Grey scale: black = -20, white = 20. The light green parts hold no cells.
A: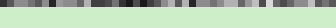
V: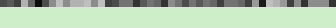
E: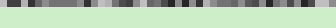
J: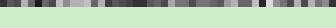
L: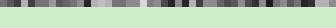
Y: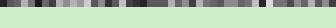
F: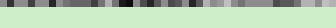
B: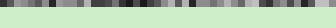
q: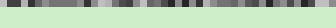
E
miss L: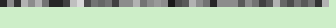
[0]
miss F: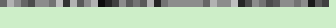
[4]
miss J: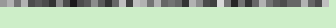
[6]
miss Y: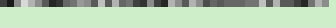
[12]

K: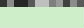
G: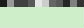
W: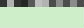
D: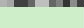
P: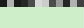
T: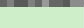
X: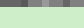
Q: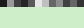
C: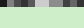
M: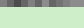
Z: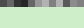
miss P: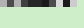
[4]
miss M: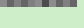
[-2]
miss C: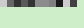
[-8]
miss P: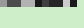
[14]
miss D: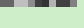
[6]

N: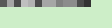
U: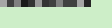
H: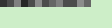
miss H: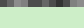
[-14]
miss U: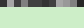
[-16]
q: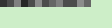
H
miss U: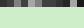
[4]
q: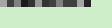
U
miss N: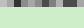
[-6]

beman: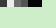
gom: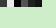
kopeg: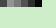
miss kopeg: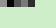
[-9]
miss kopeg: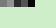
[-9]
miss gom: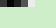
[-17]
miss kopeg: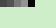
[-13]
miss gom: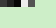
[-17]
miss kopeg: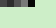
[3]

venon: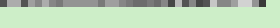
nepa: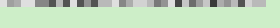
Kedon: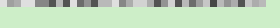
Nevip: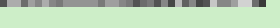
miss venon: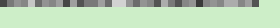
[9]
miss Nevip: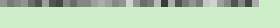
[-5]

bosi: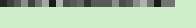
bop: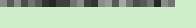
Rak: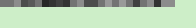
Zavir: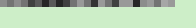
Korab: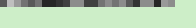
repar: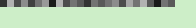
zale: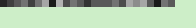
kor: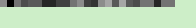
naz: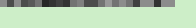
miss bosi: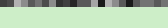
[-4]
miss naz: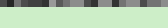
[0]

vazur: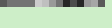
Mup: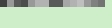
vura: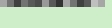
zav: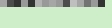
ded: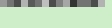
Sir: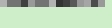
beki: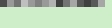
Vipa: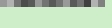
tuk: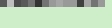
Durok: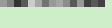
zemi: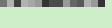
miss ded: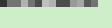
[0]
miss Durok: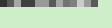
[2]
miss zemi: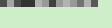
[-4]

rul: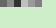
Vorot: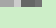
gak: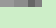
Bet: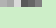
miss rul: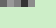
[10]
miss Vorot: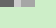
[-2]

